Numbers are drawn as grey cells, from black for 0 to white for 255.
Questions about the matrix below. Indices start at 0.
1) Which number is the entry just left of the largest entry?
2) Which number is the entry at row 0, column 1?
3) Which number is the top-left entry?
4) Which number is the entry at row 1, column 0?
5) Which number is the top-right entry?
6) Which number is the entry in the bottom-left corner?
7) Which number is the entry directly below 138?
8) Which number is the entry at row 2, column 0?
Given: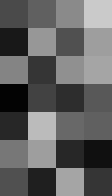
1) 138
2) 96
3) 74
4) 24
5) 202
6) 80
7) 80
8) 132

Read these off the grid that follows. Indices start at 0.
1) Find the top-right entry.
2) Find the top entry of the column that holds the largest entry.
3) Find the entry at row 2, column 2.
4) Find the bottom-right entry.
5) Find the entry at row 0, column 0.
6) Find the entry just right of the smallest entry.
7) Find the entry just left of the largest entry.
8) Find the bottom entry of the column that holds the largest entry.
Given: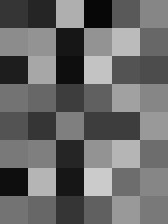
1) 134
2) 7
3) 14
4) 121
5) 53
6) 89
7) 22
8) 96

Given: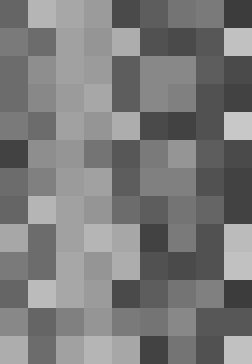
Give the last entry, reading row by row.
193
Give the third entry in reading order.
167
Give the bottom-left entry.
173
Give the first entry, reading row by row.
101
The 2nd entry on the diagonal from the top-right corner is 87
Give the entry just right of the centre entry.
128
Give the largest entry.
200
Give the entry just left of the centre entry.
161
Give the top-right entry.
60
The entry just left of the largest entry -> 81
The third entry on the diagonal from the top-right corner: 136
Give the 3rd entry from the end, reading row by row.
116
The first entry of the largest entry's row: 122
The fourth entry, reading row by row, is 155
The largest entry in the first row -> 181
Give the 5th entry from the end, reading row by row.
167
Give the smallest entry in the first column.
66
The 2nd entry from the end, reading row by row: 81
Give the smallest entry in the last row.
66
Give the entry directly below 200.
74

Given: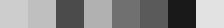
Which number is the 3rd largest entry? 191
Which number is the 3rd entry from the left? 75
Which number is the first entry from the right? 226

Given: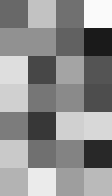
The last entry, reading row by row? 186
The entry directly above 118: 71
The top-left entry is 104
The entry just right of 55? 208
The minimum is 26
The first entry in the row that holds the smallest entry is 145
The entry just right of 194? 112
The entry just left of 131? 112

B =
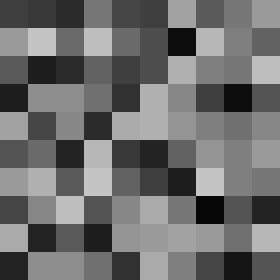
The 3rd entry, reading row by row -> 43
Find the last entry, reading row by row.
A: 84
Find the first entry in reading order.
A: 63
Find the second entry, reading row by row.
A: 56
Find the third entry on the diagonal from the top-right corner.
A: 127
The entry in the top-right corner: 154
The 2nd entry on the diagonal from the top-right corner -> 127
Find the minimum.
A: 7
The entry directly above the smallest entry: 196
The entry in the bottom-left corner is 35
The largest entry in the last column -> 190
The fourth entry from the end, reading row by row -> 127
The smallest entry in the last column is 35
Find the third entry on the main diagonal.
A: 43
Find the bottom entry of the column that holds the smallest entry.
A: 70
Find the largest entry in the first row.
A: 162

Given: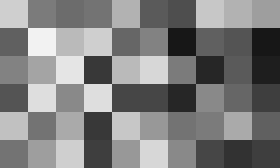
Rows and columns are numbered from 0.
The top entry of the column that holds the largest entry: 123
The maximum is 242
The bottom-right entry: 62
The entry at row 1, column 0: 96
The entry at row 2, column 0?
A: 130
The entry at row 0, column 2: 108
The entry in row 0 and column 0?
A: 207
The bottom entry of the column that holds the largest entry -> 158

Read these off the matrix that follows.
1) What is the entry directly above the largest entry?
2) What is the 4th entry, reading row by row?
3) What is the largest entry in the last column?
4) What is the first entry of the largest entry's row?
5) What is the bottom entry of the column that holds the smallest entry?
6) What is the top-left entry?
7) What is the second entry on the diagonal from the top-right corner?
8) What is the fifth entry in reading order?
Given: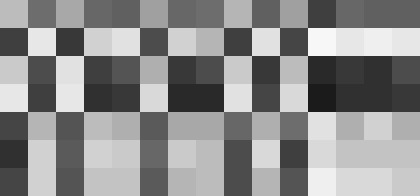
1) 63
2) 103
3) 231
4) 63
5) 239
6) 188
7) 239
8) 96

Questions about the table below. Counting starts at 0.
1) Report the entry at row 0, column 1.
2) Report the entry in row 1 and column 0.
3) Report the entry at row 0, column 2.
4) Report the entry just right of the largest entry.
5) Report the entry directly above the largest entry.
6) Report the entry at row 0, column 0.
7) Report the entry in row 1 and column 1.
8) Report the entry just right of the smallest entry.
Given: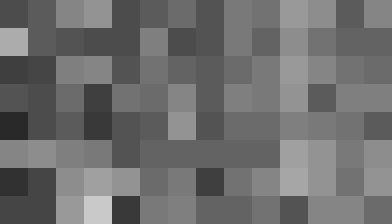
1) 91
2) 172
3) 133
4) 57
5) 160
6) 76
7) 91
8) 76

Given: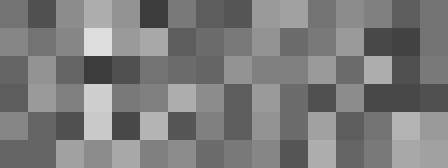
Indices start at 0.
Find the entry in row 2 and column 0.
101
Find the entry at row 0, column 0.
115
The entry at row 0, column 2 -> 140
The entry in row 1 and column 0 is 134
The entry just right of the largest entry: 154
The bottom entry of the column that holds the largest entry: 140
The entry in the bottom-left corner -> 101
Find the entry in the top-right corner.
115
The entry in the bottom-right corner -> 161
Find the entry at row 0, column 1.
80
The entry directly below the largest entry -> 60
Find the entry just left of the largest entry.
134
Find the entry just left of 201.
80
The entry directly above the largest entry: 174
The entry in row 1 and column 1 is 115

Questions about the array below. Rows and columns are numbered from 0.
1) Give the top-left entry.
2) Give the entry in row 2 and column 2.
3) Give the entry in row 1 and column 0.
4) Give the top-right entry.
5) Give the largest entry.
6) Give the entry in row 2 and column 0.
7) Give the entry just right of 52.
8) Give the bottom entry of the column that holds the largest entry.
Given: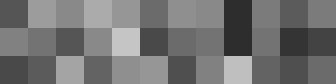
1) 85
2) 164
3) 129
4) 123
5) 197
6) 73
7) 67
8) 143
